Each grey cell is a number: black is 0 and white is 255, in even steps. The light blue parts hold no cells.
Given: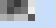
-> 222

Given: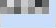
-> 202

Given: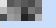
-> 185

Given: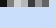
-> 183

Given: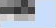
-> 205

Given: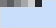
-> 167

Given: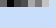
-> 169

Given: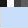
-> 93

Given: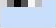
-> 216

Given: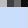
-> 107
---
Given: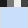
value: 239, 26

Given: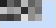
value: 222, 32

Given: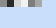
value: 242, 42

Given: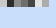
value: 228, 44

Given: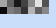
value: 225, 9

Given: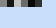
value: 195, 9

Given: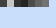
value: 198, 36

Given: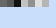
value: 223, 18

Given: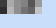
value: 195, 46

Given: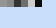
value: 204, 11
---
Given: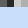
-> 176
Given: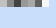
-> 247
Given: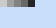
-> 37
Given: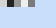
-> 122
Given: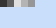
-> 150
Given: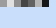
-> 22
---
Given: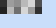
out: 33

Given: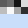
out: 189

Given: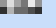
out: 48

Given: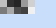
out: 122

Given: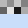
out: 99

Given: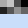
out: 32

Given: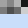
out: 122

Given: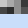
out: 69

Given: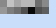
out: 151

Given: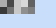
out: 57
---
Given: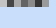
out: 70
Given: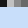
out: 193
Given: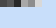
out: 86
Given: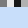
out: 234
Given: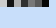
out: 19
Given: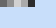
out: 145
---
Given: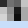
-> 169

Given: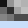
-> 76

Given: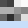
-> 222

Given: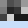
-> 25

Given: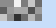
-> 124

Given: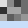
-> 150

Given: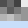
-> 150

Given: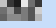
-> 180

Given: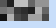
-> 73
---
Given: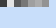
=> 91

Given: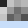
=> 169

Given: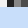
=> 135

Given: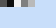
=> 241

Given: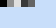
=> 223

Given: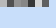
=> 147
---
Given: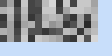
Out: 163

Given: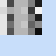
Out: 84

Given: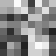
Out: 128

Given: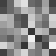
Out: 119

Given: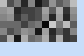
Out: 172
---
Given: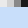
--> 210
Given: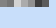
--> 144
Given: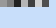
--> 63
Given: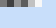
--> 93
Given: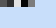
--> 226
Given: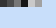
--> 21
